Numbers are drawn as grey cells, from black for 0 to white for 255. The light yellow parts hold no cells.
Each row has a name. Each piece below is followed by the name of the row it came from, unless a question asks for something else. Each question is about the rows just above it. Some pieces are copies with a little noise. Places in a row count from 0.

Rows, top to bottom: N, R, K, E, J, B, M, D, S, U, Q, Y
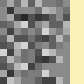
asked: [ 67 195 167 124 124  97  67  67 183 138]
Y
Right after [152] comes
[124]
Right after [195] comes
[167]

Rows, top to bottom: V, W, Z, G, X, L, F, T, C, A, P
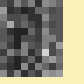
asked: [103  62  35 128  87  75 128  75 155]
F
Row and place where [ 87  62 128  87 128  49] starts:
V, 0
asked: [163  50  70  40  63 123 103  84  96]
W
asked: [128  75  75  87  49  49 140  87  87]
Z
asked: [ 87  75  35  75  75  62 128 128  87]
L

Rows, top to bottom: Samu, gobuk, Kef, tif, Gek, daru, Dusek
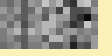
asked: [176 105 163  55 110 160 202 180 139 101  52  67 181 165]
tif
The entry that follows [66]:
[182]
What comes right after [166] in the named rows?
[108]

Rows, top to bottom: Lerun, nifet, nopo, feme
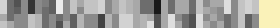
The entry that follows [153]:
[138]
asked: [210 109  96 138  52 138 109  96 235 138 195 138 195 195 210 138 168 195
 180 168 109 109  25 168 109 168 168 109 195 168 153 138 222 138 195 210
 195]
nifet
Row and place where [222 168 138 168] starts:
feme, 28
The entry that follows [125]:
[96]
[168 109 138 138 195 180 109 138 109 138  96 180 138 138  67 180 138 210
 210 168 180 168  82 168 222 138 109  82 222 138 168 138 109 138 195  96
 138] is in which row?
nopo

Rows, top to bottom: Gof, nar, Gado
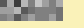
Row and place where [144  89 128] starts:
Gado, 1
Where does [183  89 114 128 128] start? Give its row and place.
nar, 2
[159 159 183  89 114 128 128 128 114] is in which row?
nar
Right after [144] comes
[89]
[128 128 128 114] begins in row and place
nar, 5

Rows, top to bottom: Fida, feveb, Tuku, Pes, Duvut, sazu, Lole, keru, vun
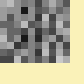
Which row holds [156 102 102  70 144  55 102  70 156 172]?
Duvut
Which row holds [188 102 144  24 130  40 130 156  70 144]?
sazu
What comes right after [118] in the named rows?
[130]
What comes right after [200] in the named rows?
[172]

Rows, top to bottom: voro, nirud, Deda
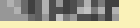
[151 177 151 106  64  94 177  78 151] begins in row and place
voro, 0
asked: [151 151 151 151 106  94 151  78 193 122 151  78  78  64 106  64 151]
Deda
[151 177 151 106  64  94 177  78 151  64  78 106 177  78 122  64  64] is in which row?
voro
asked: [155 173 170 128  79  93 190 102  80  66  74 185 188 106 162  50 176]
nirud
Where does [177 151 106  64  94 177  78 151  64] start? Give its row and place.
voro, 1
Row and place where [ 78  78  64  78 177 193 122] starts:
nirud, 7

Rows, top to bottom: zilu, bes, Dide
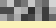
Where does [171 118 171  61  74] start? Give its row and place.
Dide, 0
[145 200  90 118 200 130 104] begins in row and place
zilu, 0
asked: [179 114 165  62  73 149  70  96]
Dide
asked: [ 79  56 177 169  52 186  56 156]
bes
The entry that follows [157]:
[61]
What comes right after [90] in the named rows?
[118]

